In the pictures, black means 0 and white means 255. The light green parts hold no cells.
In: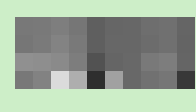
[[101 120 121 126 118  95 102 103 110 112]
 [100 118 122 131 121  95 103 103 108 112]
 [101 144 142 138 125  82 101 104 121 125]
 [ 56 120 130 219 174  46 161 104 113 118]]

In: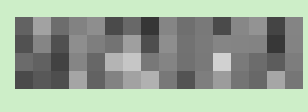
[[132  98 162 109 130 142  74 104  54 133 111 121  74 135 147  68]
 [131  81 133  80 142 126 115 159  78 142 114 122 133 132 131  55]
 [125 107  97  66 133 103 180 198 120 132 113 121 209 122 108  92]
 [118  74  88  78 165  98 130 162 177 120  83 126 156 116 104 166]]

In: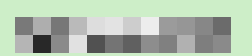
[[107 121 174 119 186 221 227 205 237 155 150 135]
 [138 181  40 138 225  81 116  96 141 128 177 126]]

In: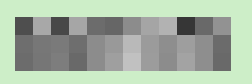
[[146  78 168  72 166 108 102 140 165 178  54 105]
 [107 110 119 122 110 140 153 185 155 142 158 142]
 [105 108 118 125 105 140 159 193 156 140 163 142]]

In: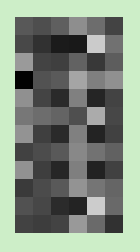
[[ 67  88  78  95 142 109]
 [113  72  49  27  25 203]
 [ 93 154  67  63  98  56]
 [144   2  82  90 165 127]
 [ 67 144  68  42 128  37]
 [ 71 119 109 100  79 171]
 [ 65 147  63  42 128  35]
 [ 97  65  76  89 136 114]
 [ 65 146  62  38 127  34]
 [101  58  75  89 147 117]
 [105  81  71  43  35 204]
 [ 49  66  61  67 153 106]]

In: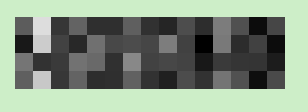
[[ 70  92 221  54  99  47  47  95  49  37  77  45 124  80  12]
 [ 12  24 204  66  40 112  72  76  70 125  65   0 121  44  65]
 [ 28 117  50  58 114 105  48 136  66  71  67  24  58  53  52]
 [ 74  95 200  55  99  45  47  97  50  32  76  50 116  81  14]]

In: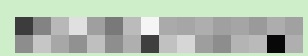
[[161  60 131 184 224 159 121 187 245 170 166 174 160 165 154 173]
 [175 141 198 167 145 191 142 175  63 193 214 158 141 180 186   8]]

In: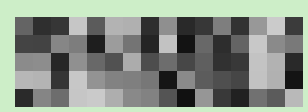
[[ 59 100  47  54 198  91 179 176  46 143  41  55 126  50 152 203]
 [121  68  67 134 125  30 156 116  36 194  19 104  45 100 200 138]
 [ 41 139 141  38 144 104  81 172  77 109  71  95  49  56 195 178]
 [ 20 183 180  53 199 147 130 127 119  21 138  92  79  70 194 177]
 [185  42 133 109 198 202 174 137 130  84  17 150  57  33 113  91]]
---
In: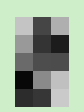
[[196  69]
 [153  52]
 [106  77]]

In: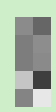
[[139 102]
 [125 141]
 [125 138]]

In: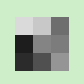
[[218 200]
 [ 29 132]
 [ 43  80]]

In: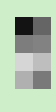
[[ 19 101]
 [125 130]
 [214 190]]

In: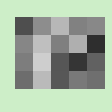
[[ 78 141]
 [134 191]
 [125 206]]

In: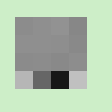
[[140 143]
 [143 143]
 [139 140]]
